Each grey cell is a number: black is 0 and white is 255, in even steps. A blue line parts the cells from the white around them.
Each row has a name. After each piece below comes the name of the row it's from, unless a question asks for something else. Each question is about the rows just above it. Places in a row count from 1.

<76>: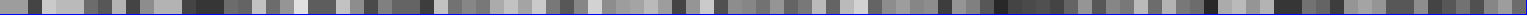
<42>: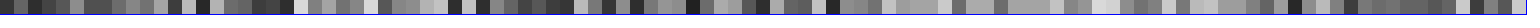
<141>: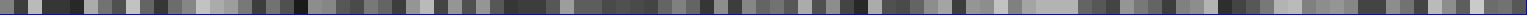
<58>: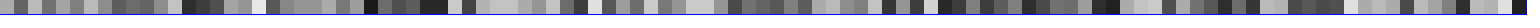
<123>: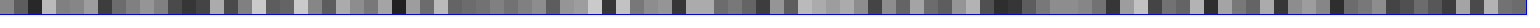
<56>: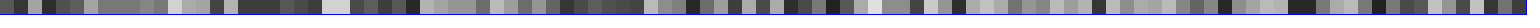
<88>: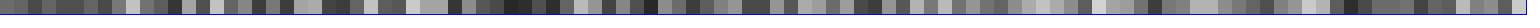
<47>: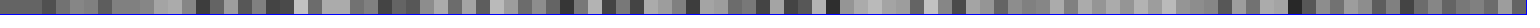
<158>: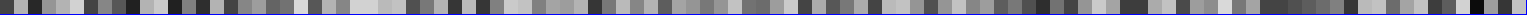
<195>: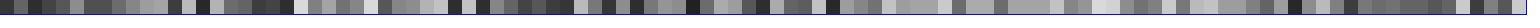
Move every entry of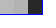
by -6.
[180 173  34]
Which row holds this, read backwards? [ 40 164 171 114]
<47>

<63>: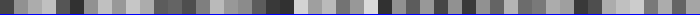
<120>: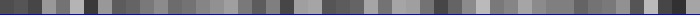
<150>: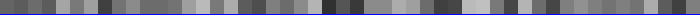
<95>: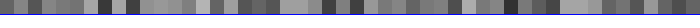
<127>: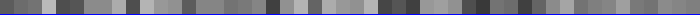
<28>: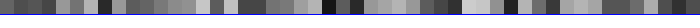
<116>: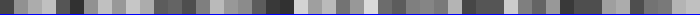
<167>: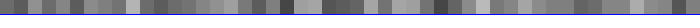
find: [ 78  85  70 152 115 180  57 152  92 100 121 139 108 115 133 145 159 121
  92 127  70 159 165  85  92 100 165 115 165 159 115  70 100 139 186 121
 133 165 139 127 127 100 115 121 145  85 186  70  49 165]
<120>
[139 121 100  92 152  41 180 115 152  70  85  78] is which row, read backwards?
<28>

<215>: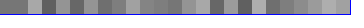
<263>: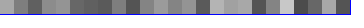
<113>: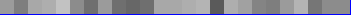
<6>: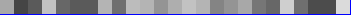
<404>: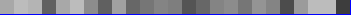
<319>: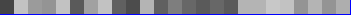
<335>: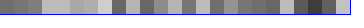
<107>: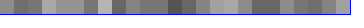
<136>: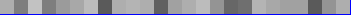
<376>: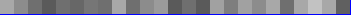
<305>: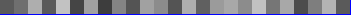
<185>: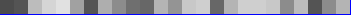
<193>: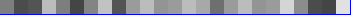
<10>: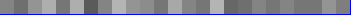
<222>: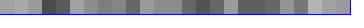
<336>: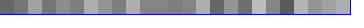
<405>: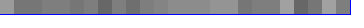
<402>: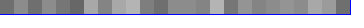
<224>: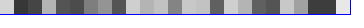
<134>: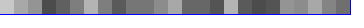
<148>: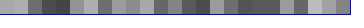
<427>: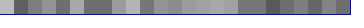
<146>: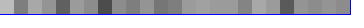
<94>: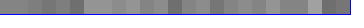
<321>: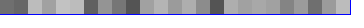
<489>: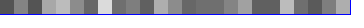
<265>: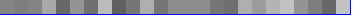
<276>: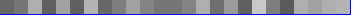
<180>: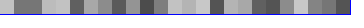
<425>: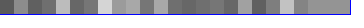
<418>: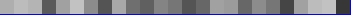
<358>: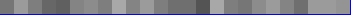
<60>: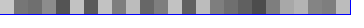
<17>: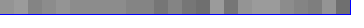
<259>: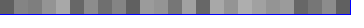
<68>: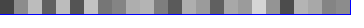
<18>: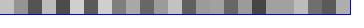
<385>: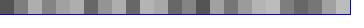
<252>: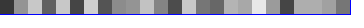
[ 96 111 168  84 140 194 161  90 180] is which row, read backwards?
<418>
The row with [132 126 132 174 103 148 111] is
<336>
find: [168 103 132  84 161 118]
<385>
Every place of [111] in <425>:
4 13 15
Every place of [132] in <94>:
1 2 11 14 17 19 21 22
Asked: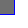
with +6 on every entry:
[117]
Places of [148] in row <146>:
4 11 22 24

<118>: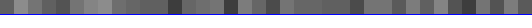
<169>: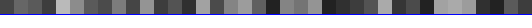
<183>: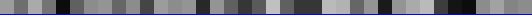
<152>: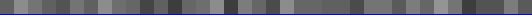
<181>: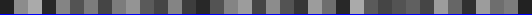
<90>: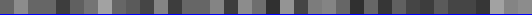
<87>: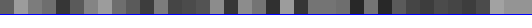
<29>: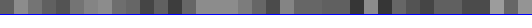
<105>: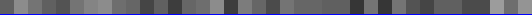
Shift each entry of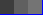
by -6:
[ 55  90 110]
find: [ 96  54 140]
<29>
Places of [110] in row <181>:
24 36
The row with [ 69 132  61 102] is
<90>
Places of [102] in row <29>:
10 14 19 22 23 29 37
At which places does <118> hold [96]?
1 4 11 12 24 25 31

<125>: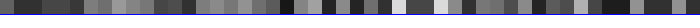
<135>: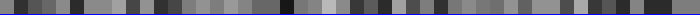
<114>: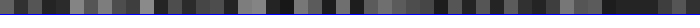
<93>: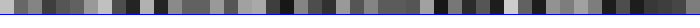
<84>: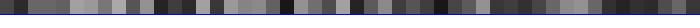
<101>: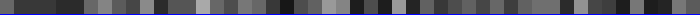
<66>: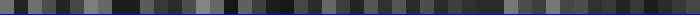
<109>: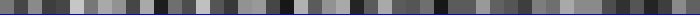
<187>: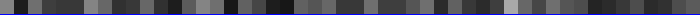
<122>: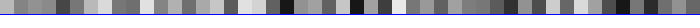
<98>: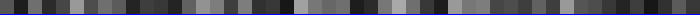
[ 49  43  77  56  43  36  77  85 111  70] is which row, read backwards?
<187>
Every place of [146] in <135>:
11 15 37 39 40
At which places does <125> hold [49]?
2 3 14 28 34 47 48 50
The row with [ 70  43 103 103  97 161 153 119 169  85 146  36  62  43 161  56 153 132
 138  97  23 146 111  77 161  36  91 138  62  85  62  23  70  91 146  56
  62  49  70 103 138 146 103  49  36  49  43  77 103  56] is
<84>
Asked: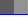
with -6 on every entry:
[ 85 140]

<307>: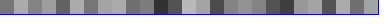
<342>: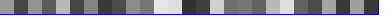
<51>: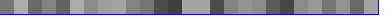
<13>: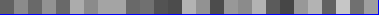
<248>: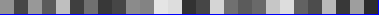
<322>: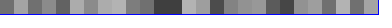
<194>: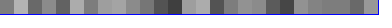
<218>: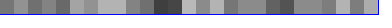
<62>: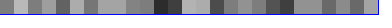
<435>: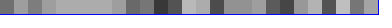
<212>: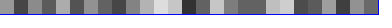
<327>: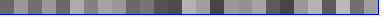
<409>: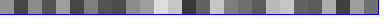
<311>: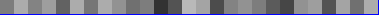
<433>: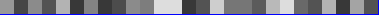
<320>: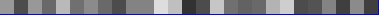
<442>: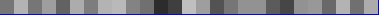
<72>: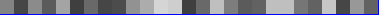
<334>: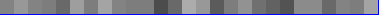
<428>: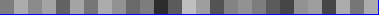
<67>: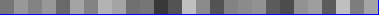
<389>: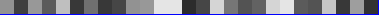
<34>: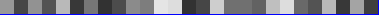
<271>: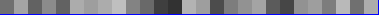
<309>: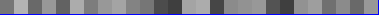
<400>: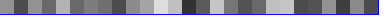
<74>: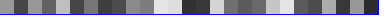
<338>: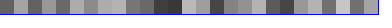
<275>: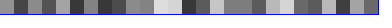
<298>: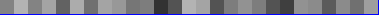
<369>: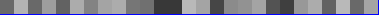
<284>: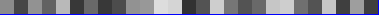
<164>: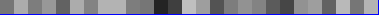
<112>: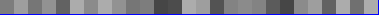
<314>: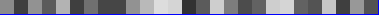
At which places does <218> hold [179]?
8 9 16 25
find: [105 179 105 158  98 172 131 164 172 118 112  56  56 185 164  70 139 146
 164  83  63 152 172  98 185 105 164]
<369>
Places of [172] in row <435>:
5 6 7 8 15

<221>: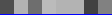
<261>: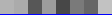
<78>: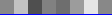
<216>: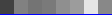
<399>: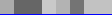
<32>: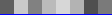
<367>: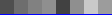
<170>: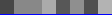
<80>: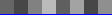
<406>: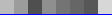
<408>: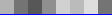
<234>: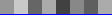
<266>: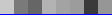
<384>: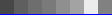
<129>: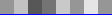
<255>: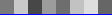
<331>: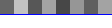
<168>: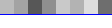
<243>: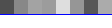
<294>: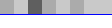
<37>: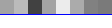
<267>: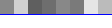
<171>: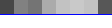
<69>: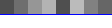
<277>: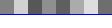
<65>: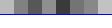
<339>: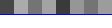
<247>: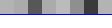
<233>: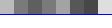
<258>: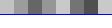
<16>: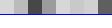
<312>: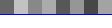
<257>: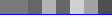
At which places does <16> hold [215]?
1 5
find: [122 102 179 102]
<257>
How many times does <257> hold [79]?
1
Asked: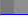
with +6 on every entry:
[128 149]
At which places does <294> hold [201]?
2 5 7 8
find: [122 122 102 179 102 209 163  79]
<257>
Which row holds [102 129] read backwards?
<69>

